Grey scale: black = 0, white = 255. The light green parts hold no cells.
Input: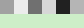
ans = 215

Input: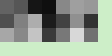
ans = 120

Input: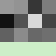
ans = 139

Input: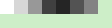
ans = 37

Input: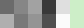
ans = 148

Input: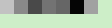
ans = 102

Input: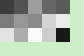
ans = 250

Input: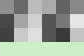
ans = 85

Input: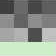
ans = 177

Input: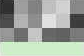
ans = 103
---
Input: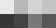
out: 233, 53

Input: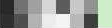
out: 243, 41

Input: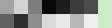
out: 239, 9

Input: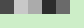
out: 200, 44

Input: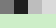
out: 218, 31

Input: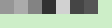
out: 209, 49
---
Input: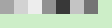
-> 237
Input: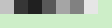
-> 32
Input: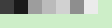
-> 157
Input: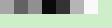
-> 144
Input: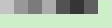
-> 123
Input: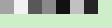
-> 88
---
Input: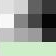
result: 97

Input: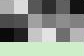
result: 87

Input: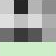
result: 180

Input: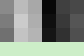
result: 168

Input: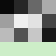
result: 104

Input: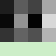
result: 66
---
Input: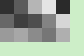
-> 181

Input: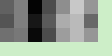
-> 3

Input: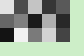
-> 196

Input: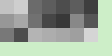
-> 107

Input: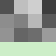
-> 207

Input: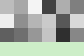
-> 244

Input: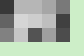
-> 182

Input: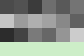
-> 59

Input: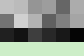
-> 149
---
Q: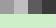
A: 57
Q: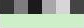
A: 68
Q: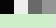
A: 149
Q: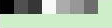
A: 109
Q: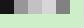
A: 129
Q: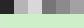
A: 162
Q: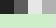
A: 177
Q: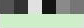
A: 118
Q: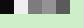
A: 90
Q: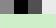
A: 234
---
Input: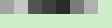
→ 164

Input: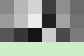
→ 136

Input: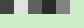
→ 67

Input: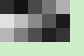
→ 46

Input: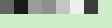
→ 100

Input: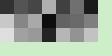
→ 50
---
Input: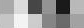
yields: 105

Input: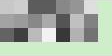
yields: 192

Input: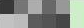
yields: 84

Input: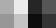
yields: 13

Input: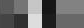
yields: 104

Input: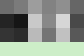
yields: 214

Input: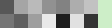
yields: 225

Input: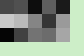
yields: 53

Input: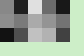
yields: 148

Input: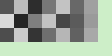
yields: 91
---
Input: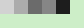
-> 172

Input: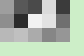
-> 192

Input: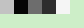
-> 5

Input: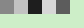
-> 194

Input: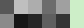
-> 23

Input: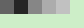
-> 37

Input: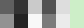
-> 36
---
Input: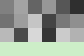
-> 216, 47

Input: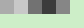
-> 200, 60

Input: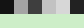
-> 215, 19

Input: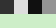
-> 221, 16

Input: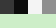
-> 244, 12

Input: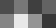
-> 232, 55

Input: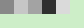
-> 218, 47

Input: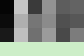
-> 197, 5
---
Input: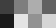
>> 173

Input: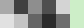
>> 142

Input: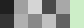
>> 213

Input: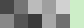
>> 187

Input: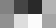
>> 41

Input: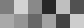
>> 137

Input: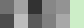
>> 50

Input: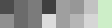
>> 123

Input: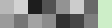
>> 29

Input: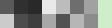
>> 41
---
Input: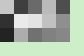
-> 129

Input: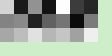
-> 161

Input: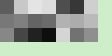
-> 114

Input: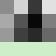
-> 41

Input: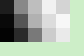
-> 204

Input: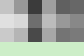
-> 116

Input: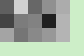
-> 152

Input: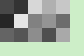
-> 79
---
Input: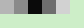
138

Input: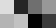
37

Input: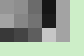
142

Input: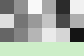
145

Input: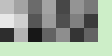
163

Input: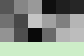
134
